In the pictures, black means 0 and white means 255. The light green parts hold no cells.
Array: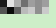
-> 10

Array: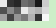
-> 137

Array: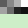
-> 107

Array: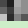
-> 59

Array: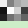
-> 254

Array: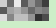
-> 162

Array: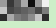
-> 71
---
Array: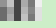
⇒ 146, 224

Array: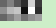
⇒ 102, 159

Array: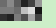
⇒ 108, 65

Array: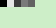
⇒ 0, 98

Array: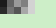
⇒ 27, 210

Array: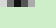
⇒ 214, 171
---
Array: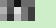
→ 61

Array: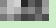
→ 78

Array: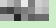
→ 108

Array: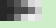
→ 226

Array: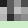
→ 139

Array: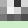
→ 77

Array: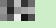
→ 79

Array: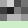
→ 152

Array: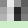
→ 124
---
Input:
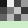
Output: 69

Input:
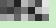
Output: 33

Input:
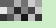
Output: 177

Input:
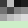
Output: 17

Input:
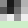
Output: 84

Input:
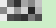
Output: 49

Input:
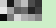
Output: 146
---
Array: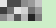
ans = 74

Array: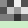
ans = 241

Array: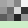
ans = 133

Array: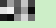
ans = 95

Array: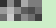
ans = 63

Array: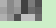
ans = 161
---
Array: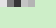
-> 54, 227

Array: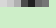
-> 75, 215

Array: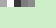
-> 56, 252

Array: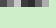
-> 61, 200

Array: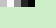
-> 151, 250

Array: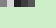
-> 35, 216

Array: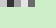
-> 161, 228

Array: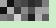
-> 138, 208

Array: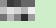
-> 211, 239

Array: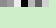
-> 5, 237
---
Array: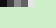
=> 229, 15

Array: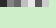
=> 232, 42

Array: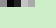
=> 195, 7

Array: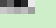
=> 233, 15

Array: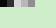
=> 215, 6

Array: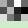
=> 249, 1

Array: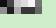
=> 245, 15

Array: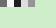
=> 248, 31
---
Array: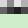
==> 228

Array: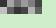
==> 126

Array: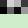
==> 180

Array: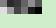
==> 142

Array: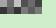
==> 107

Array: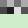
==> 114
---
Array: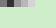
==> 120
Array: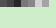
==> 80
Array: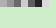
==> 176
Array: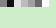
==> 131
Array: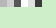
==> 182
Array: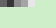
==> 100
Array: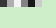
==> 54
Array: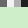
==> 104
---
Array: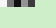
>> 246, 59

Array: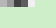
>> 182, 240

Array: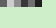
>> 96, 31

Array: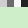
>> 206, 34

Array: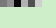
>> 121, 207

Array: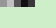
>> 150, 56

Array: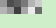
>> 152, 108

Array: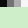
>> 9, 246

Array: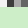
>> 242, 101
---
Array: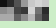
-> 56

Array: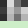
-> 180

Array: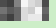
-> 90

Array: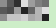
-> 35

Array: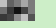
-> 84

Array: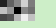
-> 193

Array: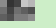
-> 139
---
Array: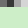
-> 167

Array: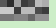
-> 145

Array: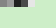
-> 74

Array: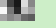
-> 106

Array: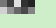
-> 74

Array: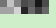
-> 62

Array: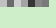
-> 134
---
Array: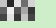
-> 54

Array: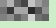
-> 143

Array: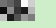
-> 182

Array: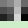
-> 49

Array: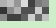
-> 80

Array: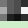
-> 243

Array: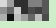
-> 87

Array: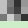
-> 163
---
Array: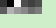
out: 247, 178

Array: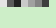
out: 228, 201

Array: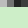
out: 188, 115

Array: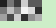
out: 242, 217

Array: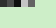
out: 196, 99

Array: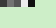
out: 236, 115
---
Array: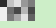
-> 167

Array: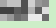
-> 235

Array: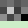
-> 70

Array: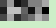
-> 113

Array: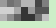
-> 53

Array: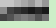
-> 112

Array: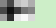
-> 233

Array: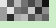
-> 87
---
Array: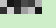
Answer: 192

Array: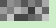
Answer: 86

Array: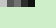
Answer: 197

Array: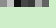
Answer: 141

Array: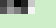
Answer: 58

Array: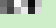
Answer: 107

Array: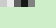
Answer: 203

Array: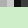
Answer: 175
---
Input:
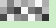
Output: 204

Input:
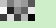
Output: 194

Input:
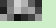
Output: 54

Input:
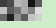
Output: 61

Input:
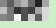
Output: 134

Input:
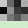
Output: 201

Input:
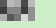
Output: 88

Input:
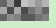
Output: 101

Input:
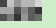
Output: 69

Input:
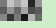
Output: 120
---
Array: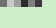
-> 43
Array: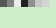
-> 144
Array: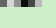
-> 13
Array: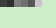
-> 113
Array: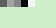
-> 133
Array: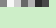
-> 179
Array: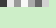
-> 169
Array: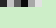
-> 10
